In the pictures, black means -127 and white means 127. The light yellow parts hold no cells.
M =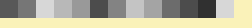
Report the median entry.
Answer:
3
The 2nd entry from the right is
-79
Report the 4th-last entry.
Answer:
-19
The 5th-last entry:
36

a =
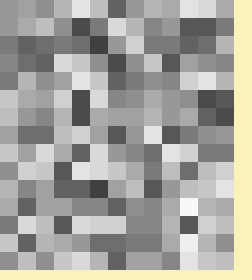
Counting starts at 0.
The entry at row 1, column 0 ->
24
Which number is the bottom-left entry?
15
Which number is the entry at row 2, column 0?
-5
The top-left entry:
24
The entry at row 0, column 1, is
33
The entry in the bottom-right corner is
62
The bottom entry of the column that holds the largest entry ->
99
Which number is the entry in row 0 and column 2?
15
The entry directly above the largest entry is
62
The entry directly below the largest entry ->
-40
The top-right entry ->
42
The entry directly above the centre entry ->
33
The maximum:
120
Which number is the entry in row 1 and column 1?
42
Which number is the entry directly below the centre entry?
24
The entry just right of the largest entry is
53
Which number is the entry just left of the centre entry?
33

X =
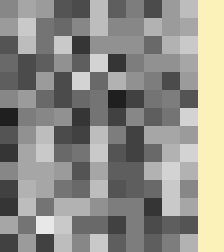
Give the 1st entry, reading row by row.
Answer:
7
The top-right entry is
61
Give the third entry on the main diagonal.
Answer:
-11
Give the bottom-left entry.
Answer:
-62
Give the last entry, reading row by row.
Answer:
50
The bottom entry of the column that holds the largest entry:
-62
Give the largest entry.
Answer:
104
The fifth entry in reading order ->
-52
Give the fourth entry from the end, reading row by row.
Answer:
-2
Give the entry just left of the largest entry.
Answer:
-11
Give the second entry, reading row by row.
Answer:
38
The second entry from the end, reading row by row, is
-2

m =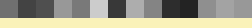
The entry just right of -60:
-48
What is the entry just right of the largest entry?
-71
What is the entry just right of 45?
4

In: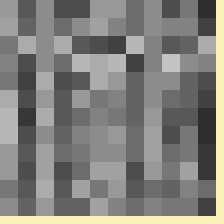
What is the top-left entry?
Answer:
24
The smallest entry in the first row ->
-81
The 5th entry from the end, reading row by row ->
-19
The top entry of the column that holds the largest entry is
-50
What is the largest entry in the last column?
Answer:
43
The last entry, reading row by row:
-62
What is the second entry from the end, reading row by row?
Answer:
-8
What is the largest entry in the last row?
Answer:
33
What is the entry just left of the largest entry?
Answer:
2
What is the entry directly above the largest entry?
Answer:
-39
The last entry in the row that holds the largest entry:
2
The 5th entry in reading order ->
-50
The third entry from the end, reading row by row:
-8
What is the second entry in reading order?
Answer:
-39
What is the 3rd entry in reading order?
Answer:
12
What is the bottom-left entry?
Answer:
12
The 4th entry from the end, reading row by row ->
2
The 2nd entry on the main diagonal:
-28

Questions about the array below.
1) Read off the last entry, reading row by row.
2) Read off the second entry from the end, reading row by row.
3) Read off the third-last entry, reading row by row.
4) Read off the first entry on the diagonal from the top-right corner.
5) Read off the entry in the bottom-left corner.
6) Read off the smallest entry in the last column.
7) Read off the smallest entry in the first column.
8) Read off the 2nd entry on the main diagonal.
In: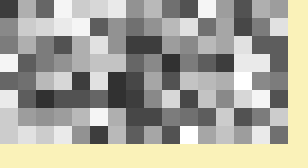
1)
-15
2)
106
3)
29
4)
29
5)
76
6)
-45
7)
-66
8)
76

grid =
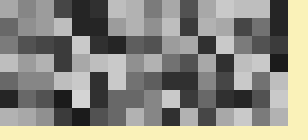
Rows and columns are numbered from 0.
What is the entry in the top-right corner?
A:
-90
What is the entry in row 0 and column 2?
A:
28
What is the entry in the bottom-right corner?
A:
50
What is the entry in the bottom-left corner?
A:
50
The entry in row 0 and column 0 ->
40
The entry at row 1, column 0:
-23
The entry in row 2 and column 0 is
-4
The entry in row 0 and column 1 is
6
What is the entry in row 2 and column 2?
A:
-57
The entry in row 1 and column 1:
16
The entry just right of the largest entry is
-79
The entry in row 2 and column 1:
-45
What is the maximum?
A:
84
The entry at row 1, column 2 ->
28

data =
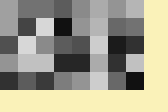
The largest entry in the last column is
65
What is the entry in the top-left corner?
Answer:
32
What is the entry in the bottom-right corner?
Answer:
-110
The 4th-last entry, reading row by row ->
20
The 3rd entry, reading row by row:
-13
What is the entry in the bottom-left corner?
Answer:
-78
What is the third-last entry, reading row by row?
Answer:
77
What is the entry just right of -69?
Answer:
-2
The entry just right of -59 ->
87
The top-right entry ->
53
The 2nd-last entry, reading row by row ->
-23

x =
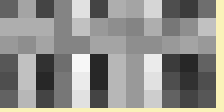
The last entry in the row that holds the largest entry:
-29
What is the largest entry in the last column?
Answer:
65
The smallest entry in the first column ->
-49
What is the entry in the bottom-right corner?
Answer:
-40
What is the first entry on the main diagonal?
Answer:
-29
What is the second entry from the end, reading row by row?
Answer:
-59
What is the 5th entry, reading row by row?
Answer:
97
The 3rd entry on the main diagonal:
36
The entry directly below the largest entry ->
107
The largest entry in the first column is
46
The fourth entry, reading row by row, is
4
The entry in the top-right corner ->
-17
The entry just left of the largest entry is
-17
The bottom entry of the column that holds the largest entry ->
97
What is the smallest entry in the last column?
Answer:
-49
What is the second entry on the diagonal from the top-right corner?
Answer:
14
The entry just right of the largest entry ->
-88

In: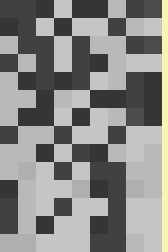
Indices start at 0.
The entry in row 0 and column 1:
-62
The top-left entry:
-62
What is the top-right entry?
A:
-52
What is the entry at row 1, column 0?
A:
-74
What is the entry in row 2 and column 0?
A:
57
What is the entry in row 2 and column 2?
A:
-62
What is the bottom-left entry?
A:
47
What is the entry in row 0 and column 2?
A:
-74
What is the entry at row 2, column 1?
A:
-62
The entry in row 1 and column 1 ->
-62
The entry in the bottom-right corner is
69
